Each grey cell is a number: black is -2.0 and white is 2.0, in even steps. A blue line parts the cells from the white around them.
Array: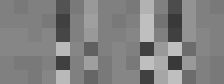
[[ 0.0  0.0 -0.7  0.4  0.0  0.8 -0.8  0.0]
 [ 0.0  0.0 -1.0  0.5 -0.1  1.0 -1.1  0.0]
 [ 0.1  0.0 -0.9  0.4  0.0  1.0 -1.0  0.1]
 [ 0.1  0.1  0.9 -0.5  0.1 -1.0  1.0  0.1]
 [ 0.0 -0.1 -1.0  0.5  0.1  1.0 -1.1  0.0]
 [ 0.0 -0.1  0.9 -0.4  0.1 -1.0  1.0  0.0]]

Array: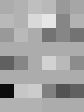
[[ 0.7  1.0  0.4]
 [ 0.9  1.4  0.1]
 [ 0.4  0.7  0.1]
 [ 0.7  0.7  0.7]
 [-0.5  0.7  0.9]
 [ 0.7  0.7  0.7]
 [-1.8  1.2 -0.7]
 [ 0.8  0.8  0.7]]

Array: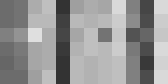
[[-0.3  0.7 -1.2  0.7  1.4 -0.9]
 [-0.3  0.9 -1.0  0.8  1.2 -0.8]
 [ 0.0  1.5 -0.9  1.0  1.1 -0.4]
 [-0.3  0.6 -1.1  1.0  1.2 -0.8]
 [-0.4  0.6 -1.2  0.8  1.0 -1.1]
 [-0.3  0.5 -1.2  0.8  1.0 -0.8]]

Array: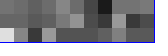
[[-0.2 -0.5  0.1 -0.9 -0.2 -0.1]
 [-0.4 -0.6 -0.1 -0.8  0.4 -0.8]
 [ 1.5 -1.1 -0.7 -0.7  0.0 -0.6]]

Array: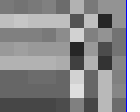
[[-0.1 -0.1 -0.3 -0.1  0.3]
 [ 1.0  1.0  1.0  1.0  0.3]
 [ 0.0  0.0  0.2  0.0 -0.2]
 [ 0.4  0.4  0.4  0.4 -0.2]
 [ 0.8  0.8  0.7  0.8  0.1]
 [-0.4 -0.3 -0.4 -0.4  0.0]
 [-0.4 -0.4 -0.4 -0.4  0.1]
 [-0.9 -0.9 -0.8 -0.9 -0.3]]

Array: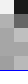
[[1.8]
 [0.8]
 [0.6]
 [0.6]
 [0.5]]
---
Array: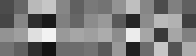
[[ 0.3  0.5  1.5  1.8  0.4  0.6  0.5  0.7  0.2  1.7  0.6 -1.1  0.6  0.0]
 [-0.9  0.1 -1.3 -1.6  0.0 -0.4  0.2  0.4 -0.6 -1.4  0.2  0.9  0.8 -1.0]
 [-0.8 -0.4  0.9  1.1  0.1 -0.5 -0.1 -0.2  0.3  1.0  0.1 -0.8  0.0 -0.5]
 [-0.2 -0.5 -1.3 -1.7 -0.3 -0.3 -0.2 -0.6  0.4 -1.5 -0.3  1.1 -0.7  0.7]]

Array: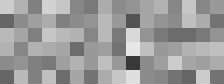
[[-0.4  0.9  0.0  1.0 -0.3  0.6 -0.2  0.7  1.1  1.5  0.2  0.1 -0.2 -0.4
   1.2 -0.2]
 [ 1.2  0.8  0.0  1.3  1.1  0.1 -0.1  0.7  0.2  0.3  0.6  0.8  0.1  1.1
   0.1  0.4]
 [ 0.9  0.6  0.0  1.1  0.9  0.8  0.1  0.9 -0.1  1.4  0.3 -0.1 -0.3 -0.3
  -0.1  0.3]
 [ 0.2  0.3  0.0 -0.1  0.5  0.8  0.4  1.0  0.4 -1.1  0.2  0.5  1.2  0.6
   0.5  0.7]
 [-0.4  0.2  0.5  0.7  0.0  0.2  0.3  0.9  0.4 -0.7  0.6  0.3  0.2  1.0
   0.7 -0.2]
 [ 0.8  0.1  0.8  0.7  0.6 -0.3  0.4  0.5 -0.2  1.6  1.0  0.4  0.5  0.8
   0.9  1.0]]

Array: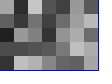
[[-1.2  1.0  0.8  0.1 -0.4 -0.5  0.6]
 [-1.5  0.4  0.0 -1.2  0.3  0.7 -0.3]
 [-0.8 -0.8 -0.7 -0.6 -0.1  1.0  0.7]
 [-0.5 -1.1 -0.2 -1.0 -0.3  0.5  0.9]
 [ 0.6 -1.3  1.1 -0.7 -1.0  0.4 -0.6]]

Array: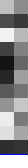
[[ 0.3  1.1]
 [ 1.8  0.9]
 [ 1.5  0.6]
 [-1.4  0.5]
 [ 1.0  0.2]
 [-1.0  0.0]
 [ 1.7 -0.1]
 [-0.6 -0.2]
 [-1.7 -0.4]
 [-0.8 -1.1]
 [-1.3 -1.2]]

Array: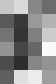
[[-0.5  1.5  1.7  0.5]
 [ 1.1  1.4  0.1 -0.3]
 [ 0.3 -0.9 -0.4  1.9]
 [-0.6 -1.1  0.4  0.8]
 [-0.2 -1.2  0.0  1.2]
 [-0.8 -1.3  0.1  0.3]]

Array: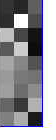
[[-1.3  2.0 -0.8]
 [-0.6  1.2 -1.8]
 [ 0.0  0.7 -1.6]
 [ 0.6  0.1 -0.7]
 [ 0.4 -0.1 -0.2]
 [ 0.5 -0.3  0.2]
 [ 1.0 -0.9 -1.7]
 [-0.4 -1.1  0.8]
 [-1.2 -1.4 -0.5]]
